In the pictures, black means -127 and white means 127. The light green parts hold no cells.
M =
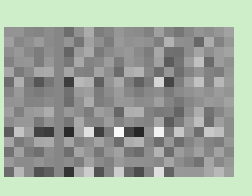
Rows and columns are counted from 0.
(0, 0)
19
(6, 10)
12
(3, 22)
16
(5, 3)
-41
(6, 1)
25
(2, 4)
14
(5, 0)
-19
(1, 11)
25
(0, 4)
12
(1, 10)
-3
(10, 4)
-68
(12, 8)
20
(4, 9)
35
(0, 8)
43
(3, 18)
28
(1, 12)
17
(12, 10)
20
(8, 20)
-13
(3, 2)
22
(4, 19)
20
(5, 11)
41
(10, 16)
-5
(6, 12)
7
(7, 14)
13
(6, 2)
0
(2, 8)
41
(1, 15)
-1
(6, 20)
16
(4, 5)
6
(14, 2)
11
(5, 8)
48
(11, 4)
42
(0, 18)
7
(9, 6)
-10
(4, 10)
14
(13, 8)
33
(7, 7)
14

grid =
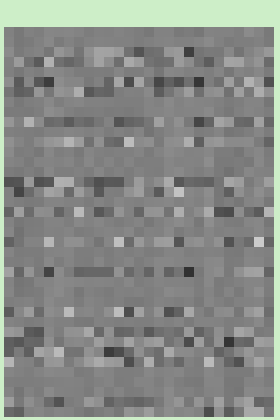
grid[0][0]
1
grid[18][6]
-4
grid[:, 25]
[4, 1, 12, 20, 7, 25, 45, 4, 2, 33, 6, -3, 7, 8, 2, 6, 14, 7, -36, 7, 7, 75, 2, 5, 34, 5, 14, 4, 33, 9, -5, 31, 6, 36, 11, 4, 7, -26, 40]
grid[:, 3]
[-1, 1, 3, -37, -2, -40, 22, 0, -1, 11, -4, 9, -7, 3, -6, -46, 3, -4, 14, -3, -2, 3, -3, -4, -6, 3, -3, -2, -20, -1, -42, -26, 37, -12, 3, -1, -3, 2, 6]
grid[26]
[5, -8, -5, -3, 6, 10, 3, -7, 1, -1, -4, 1, 0, 2, -1, 1, 9, 6, 5, -2, 4, -4, 4, -5, 5, 14, -3]
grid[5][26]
-47
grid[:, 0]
[1, 3, 11, 1, 0, 13, -10, 2, -4, 22, 0, 16, 10, 4, -3, -45, 0, 1, -27, 2, 6, -29, 4, -1, 33, 3, 5, -1, -35, 3, 25, -32, -30, 53, 5, -1, 4, 28, -22]
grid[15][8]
-27
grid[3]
[1, 27, -15, -37, 49, -15, -25, -16, 10, 34, 13, -17, 41, 27, -12, -18, -15, 27, 12, -13, -34, -1, 36, 34, 9, 20, -20]
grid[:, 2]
[1, -4, 0, -15, 1, 6, -27, -1, -5, 50, -2, -2, -1, -5, -1, 25, -20, -5, -19, -4, -3, 3, -3, 0, 20, -7, -5, 2, 28, -3, -36, -24, -32, 1, -1, -2, 2, 14, 2]
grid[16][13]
30
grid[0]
[1, -7, 1, -1, 6, 5, 6, 3, -2, 1, 0, 3, 0, -2, -7, 2, 2, -6, -3, -8, 3, 2, 2, -1, 11, 4, -6]
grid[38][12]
19
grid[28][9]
1
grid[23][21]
9
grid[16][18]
7
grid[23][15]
7
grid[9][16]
3
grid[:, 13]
[-2, -2, -43, 27, -2, 37, 0, -1, -2, -22, 4, 11, 4, -2, 2, 27, 30, 0, -25, 4, -4, 25, 1, -3, -4, -2, 2, -6, 34, -1, -5, 9, 15, -8, -1, 4, -2, -27, 11]
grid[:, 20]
[3, 10, -5, -34, -1, -1, 14, 3, 9, -27, -1, 20, 7, 13, 3, -30, 13, 10, 43, 14, 6, 5, 2, 8, 8, 8, 4, 6, -7, 3, -11, -16, 5, 58, 7, 5, 3, -2, -51]
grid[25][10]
3
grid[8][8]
-2
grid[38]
[-22, -31, 2, 6, 0, 5, 3, -3, -10, -3, 1, -8, 19, 11, 28, 2, 13, 5, 8, 2, -51, 17, -36, -8, 40, 40, -10]
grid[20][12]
7
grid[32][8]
18
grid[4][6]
2
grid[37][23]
21
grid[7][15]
1
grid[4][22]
-8
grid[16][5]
28
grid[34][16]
4

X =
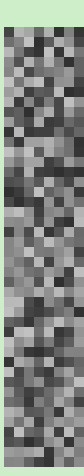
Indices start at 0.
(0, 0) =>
-59
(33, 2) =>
23
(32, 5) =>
-28
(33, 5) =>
-66
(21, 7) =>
-19
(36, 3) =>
-46
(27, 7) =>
21
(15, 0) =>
-49
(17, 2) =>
-56
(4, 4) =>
-5
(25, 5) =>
-79
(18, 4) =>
6
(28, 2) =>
-59
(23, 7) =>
-23
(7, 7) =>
20
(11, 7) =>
-77
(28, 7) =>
-78
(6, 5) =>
59
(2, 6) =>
57
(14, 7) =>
-77
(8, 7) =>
-21
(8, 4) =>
45
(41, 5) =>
35
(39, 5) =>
28
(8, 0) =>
-42
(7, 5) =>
-55
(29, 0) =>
-27
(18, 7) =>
51
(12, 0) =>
64
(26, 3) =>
45
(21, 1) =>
26
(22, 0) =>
6
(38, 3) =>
-36
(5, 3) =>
63
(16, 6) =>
16
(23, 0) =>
19
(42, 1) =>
21
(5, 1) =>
-9

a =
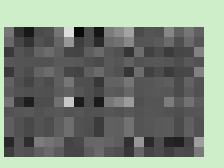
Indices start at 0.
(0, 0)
-9
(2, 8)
-33
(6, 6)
-30
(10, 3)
-44
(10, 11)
-32
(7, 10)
-9
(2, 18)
-55
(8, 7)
-41
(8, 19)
-41
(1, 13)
-42
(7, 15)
-42
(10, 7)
-45
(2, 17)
-57
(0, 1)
-77
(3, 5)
-37
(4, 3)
-28
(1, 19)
-42
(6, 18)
-36
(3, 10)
-38
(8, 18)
-42
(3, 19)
-45
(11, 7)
-54
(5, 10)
-29
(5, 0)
-30
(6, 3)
-45
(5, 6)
-9
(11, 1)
-43
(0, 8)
-51
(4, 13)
-18
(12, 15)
-51
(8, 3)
-45
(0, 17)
-30
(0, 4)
-48
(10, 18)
-31
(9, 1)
-46
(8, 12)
-39
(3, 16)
-42

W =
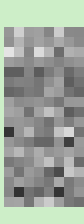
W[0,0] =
22
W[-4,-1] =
51
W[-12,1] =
-19
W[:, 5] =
[75, 42, -19, 3, 15, 34, 27, -8, 36, 21, 66, 18, 26, 13, -52, 41, -75, 30]
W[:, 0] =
[22, 17, 100, 29, -32, -5, -25, 31, 38, 21, -74, 23, 36, -6, 27, 9, 6, 34]
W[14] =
[27, -11, 26, 15, -24, -52, 71, 51]
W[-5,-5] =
39
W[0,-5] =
32
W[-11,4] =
9
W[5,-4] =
15
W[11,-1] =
26
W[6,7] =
-25
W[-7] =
[23, 9, -3, -24, -25, 18, -64, 26]
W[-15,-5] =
25
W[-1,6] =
-7
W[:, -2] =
[9, 24, 49, 15, -21, -33, -12, 24, -33, -1, 88, -64, 36, 60, 71, -6, -4, -7]
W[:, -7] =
[79, 52, 65, 21, -32, 2, -19, 11, 31, 24, 22, 9, 56, 4, -11, 32, -77, 36]
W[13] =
[-6, 4, 11, 39, 65, 13, 60, -20]
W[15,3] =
4
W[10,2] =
54
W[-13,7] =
-13
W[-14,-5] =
-35
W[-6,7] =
22

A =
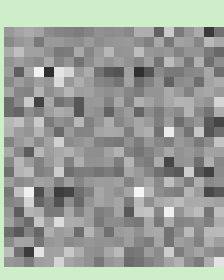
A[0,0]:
25
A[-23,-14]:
27
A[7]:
[-17, 9, 74, -61, 39, -13, 0, -40, 24, 25, 2, 39, 0, 48, 35, 20, 39, 51, 50, 29, 19, 85]
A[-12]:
[40, 8, -35, 55, 29, 40, 49, 31, 15, 14, 34, 50, 1, -10, 2, 17, 40, 18, 25, 13, 35, 33]
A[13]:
[8, 54, 27, 1, 25, 44, 1, 46, 18, 18, 25, -2, 52, 4, -4, 44, -57, 18, 22, -17, 47, 8]
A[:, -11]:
[15, 23, 20, 30, -43, -11, 22, 39, 12, 7, 38, -7, 50, -2, -16, 33, 16, 37, 35, 12, 27, 13, 57, 29]
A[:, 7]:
[-3, 13, 41, -12, 24, 45, 30, -40, -41, 56, 4, 19, 31, 46, -4, 5, -16, -23, 1, 44, -19, 17, 45, 28]
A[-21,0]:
19
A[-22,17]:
3
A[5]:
[9, 29, 13, 30, 22, 88, 24, 45, 28, 6, 0, -11, 34, -20, 1, 23, -29, 12, 16, -17, 34, 44]
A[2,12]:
22
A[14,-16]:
-17
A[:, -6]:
[74, -7, 23, 60, -5, -29, 42, 39, 20, 29, 108, -1, 40, -57, -29, 63, 4, 47, 112, 44, -13, -12, 77, 35]
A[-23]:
[9, 22, 30, -7, 26, 25, 18, 13, 27, 13, 20, 23, 25, 13, 0, 40, -7, 34, 29, 6, 57, 40]
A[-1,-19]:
30
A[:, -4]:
[21, 29, 20, -7, 7, 16, 2, 50, 51, 7, -13, 16, 25, 22, 78, -2, 52, 41, 47, 7, 58, 22, 22, 12]
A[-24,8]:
4
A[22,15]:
11
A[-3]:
[11, 36, 35, -9, 22, 27, 10, 17, 23, 18, 19, 13, 30, 6, -3, 36, -12, 31, 22, 1, 47, 30]
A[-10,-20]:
60
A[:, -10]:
[8, 25, 22, 18, 31, 34, 6, 0, 28, 22, -1, 17, 1, 52, 38, 3, 36, -5, -39, -2, 32, 30, -10, -19]
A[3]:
[19, 30, 18, 11, 40, 4, 20, -12, 12, 32, 19, 30, 18, 6, 31, -12, 60, 31, -7, 48, -16, 14]
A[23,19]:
-4
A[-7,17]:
59
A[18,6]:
39
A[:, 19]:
[42, 6, 20, 48, 10, -17, 34, 29, 8, 22, 70, -6, 13, -17, -37, 46, 28, 42, 60, 15, 8, 1, 37, -4]
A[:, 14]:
[45, 0, 23, 31, -44, 1, 20, 35, 13, 26, 47, 23, 2, -4, 6, 39, 56, 15, 67, 39, 38, -3, 28, 2]
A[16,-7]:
13
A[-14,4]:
19
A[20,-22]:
-19
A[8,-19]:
-2
